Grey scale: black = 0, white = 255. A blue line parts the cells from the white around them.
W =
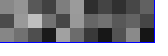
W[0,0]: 136
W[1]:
[75, 153, 191, 114, 70, 153, 102, 113, 88, 99, 70]
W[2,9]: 138
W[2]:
[134, 113, 78, 26, 161, 108, 57, 23, 83, 138, 21]
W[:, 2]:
[88, 191, 78]
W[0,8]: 48
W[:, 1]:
[148, 153, 113]
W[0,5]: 155

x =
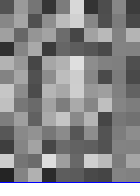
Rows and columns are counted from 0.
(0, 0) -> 83
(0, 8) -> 135
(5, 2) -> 81
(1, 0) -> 135
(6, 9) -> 98
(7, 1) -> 119
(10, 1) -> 133
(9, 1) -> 137
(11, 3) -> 221
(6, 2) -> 76
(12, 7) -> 69
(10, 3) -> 71
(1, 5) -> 209
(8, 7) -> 70
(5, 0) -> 131
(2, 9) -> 180
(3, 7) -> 73
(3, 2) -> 169
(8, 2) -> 97
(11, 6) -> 207
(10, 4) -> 107
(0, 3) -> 53
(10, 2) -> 163
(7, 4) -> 125
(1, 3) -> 142
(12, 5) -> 91
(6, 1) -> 140
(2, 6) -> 162
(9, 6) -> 141
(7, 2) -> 106
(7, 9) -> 125
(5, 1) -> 166
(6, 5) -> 206
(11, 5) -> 104
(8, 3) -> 170

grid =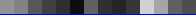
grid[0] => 146
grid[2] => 87
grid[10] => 209
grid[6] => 97

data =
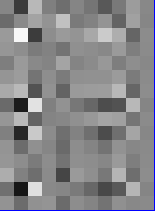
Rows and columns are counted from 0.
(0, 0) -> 134
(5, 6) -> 145
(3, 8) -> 154
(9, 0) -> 128
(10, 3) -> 134
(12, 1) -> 129
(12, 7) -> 120
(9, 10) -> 135
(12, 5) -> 154
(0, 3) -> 127
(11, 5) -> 143
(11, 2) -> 123
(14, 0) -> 147
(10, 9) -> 135
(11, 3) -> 141
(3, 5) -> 144
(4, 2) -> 137
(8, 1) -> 185
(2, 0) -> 154
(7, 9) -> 184
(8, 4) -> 135
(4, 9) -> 142
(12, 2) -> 110
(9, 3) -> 140
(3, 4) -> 115
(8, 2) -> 99
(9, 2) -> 201
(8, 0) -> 150
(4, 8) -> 126
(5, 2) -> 116
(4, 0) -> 126
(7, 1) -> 28

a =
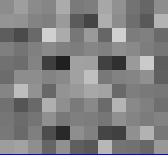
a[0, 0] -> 140
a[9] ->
[120, 106, 127, 77, 41, 142, 129, 69, 64, 144, 178, 119]
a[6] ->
[133, 189, 146, 103, 147, 153, 167, 163, 105, 126, 121, 119]
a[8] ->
[118, 108, 117, 144, 120, 127, 125, 118, 144, 132, 124, 130]
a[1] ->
[148, 146, 131, 127, 154, 91, 69, 174, 140, 110, 89, 179]
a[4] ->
[113, 109, 131, 62, 32, 161, 160, 65, 48, 154, 202, 92]
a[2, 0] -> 93
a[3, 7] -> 128
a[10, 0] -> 157
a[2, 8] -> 208
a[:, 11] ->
[141, 179, 106, 117, 92, 96, 119, 111, 130, 119, 152]
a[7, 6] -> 137
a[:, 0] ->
[140, 148, 93, 127, 113, 108, 133, 113, 118, 120, 157]
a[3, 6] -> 134
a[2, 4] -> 171
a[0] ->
[140, 158, 139, 134, 171, 122, 126, 167, 145, 115, 102, 141]
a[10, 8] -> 116
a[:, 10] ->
[102, 89, 128, 125, 202, 144, 121, 128, 124, 178, 103]
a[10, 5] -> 95
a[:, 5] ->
[122, 91, 119, 125, 161, 161, 153, 122, 127, 142, 95]
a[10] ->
[157, 162, 142, 101, 144, 95, 88, 183, 116, 113, 103, 152]
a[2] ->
[93, 75, 105, 208, 171, 119, 154, 102, 208, 124, 128, 106]
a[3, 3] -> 138
